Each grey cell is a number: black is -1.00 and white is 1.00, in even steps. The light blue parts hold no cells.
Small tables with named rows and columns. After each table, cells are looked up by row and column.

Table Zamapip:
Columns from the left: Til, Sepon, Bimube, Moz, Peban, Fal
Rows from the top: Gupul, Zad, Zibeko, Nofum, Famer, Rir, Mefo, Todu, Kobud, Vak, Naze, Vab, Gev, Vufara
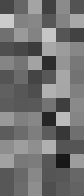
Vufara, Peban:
-0.29
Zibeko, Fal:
-0.48
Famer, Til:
0.04
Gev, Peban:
-0.32
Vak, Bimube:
-0.01
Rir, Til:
-0.34
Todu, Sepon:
-0.31
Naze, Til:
0.11
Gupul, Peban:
0.09
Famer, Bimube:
0.28
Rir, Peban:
0.31
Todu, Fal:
0.08
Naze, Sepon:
0.24
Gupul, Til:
-0.44
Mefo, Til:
-0.25
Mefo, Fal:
0.00
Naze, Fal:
-0.33
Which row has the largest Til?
Zad

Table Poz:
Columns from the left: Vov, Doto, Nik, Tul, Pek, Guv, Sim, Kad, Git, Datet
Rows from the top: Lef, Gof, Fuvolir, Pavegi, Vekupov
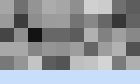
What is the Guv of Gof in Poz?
-0.09
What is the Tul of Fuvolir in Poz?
-0.19
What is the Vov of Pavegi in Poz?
0.32
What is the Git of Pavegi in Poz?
0.40
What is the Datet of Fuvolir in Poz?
0.07
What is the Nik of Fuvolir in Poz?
-0.85
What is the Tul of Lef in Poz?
0.35
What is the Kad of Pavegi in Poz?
0.23
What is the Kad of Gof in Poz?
-0.19
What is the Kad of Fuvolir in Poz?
0.01
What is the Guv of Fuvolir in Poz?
-0.28
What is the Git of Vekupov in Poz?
-0.04
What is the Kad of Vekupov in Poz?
0.66
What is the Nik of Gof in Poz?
0.11

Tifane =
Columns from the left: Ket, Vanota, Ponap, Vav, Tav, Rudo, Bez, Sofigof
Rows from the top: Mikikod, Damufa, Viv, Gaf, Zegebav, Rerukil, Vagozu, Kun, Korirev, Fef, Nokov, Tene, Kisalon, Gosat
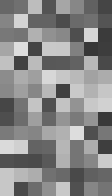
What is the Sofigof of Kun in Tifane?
0.64
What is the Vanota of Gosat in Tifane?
-0.43
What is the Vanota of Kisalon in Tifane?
0.44
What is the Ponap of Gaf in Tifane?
-0.47
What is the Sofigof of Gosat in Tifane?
-0.09
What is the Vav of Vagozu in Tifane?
0.44
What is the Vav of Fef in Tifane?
0.32
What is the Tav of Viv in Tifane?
0.07
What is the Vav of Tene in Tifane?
-0.30
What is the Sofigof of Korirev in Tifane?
-0.55
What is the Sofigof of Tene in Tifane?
0.59
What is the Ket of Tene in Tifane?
-0.37

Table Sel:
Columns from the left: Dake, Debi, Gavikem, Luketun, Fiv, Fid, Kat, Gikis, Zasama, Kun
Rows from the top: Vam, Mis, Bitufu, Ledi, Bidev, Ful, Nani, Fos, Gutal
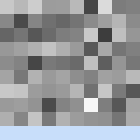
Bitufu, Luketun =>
-0.16
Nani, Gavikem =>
0.22
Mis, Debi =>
-0.42
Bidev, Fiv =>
-0.10
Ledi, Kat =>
-0.31
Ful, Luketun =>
0.21
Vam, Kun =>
0.00
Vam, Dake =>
0.57
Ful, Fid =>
0.11
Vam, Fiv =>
0.23
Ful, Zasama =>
0.22
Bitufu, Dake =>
-0.21
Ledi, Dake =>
0.19
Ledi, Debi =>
0.26
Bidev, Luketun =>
-0.05
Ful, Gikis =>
0.26

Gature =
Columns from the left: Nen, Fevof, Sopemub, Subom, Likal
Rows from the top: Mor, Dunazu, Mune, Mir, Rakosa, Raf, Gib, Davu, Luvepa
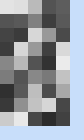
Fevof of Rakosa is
0.44
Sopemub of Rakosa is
-0.35
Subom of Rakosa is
-0.61
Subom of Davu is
0.68
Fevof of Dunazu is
-0.30
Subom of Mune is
0.20
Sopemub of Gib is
0.49
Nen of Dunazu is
-0.34
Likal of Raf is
0.52
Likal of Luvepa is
-0.49
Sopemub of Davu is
0.52
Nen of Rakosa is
0.06
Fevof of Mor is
0.75
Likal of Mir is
0.70
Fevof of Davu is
0.13
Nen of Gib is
-0.62
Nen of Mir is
-0.53
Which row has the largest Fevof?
Luvepa

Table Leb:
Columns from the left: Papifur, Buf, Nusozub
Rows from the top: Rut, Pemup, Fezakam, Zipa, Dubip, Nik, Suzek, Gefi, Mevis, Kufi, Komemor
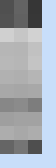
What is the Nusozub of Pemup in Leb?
-0.57
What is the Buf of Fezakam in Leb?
0.55
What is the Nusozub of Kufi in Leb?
0.36
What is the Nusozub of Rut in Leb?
-0.58
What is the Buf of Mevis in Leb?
0.27
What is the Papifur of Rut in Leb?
-0.37
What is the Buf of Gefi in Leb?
0.09
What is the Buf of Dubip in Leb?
0.43
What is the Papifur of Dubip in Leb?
0.44
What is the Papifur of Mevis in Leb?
0.25
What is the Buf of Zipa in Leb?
0.42
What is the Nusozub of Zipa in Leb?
0.51
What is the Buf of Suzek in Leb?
0.30
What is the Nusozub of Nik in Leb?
0.42
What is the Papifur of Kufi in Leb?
0.36
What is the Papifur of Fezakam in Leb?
0.63
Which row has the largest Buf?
Fezakam

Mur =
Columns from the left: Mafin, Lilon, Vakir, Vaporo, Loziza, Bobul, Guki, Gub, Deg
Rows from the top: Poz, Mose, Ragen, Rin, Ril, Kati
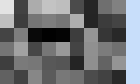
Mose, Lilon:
-0.52
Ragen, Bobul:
-0.52
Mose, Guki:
-0.72
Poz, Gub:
-0.13
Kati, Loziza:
-0.06
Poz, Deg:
0.01
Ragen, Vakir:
-0.93
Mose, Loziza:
-0.08
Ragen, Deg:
-0.69
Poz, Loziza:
0.49
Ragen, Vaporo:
-0.99
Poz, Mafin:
0.78
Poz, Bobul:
-0.41
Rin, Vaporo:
-0.07
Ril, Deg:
0.16
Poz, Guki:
-0.71
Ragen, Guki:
0.17
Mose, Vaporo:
-0.01
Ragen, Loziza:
-0.97
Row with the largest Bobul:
Mose

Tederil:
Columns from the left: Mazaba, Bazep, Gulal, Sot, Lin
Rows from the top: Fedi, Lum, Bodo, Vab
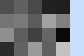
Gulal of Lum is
-0.28
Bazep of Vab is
-0.23
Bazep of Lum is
-0.04
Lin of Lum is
0.00
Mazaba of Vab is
-0.67
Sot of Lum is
0.27

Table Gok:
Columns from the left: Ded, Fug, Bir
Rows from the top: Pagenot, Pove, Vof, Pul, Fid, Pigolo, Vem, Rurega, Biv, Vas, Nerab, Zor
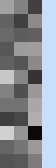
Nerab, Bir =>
0.21
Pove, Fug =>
-0.50
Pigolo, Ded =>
0.56
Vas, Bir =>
-0.93
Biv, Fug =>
-0.44
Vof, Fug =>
-0.27
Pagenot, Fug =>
0.02
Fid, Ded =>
-0.24
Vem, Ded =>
0.02
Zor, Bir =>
-0.03
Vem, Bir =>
0.20
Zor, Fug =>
-0.31
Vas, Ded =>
0.64
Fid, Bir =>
0.08
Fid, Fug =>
-0.33
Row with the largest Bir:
Biv

